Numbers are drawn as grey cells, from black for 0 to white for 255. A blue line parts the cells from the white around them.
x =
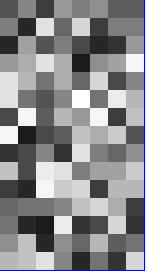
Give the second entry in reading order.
134
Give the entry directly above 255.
103
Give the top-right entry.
93
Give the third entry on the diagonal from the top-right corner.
39
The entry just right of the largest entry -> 115
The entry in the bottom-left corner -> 183
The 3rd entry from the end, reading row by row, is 115
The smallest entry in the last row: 39
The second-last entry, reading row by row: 51
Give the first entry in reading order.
84
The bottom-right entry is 214
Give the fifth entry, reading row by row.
125
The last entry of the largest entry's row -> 183
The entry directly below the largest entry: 152
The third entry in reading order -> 61
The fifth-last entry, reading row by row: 134
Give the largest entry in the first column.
245
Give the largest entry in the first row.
152
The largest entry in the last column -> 245
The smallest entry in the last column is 51
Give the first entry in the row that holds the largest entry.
225
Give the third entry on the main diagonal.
84

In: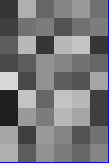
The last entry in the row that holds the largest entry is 165
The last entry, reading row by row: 133
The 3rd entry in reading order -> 102
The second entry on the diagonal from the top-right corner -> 114
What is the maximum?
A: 216
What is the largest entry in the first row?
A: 175
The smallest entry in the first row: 54
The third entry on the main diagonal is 54
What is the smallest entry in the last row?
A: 93
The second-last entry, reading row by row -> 102
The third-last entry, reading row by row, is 124
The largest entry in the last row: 175
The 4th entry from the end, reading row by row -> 145
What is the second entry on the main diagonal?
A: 114
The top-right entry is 114
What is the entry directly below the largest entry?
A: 31

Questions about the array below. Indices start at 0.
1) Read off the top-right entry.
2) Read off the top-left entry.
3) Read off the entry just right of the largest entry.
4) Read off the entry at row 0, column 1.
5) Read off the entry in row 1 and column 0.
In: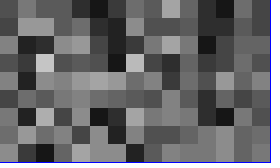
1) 69
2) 80
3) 80
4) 120
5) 69

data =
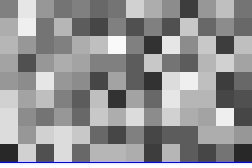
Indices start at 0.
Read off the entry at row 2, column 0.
182
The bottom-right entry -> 40
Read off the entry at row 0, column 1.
230
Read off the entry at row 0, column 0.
128
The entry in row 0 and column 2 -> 151
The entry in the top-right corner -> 116
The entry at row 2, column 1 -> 151
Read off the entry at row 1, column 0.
173
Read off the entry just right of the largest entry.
128
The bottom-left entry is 40
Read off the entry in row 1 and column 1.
239
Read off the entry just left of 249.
191

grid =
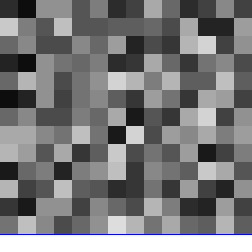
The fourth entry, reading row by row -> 145
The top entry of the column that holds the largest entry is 44
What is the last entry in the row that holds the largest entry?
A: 94
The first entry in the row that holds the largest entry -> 115
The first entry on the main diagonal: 44
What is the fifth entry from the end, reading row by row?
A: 169
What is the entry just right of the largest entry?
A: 181
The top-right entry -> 65
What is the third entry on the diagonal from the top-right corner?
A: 211
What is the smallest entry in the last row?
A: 75
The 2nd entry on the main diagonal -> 125
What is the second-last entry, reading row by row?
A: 181
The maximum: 221
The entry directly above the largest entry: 104
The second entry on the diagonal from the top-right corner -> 35
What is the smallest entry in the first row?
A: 13

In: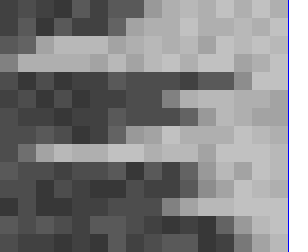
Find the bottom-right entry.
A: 184
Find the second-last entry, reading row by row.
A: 163
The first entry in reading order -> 65
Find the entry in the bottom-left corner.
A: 77
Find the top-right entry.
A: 175
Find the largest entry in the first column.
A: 129
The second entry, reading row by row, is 77
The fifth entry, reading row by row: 89
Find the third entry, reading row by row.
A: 65
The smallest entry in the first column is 55
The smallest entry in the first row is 55

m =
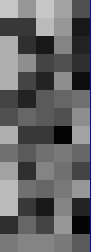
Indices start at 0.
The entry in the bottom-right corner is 90
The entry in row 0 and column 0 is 198
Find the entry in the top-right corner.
80
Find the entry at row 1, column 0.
56
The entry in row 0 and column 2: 198
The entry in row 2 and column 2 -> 24
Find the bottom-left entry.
121
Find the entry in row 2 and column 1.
47
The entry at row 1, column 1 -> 56
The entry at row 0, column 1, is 151

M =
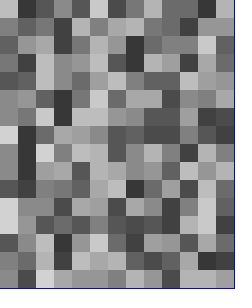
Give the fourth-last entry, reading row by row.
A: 75
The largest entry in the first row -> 201
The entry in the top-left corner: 189
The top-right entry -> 180
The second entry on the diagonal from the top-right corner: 150
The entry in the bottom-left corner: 138
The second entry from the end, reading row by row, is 180
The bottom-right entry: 159
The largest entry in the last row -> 210
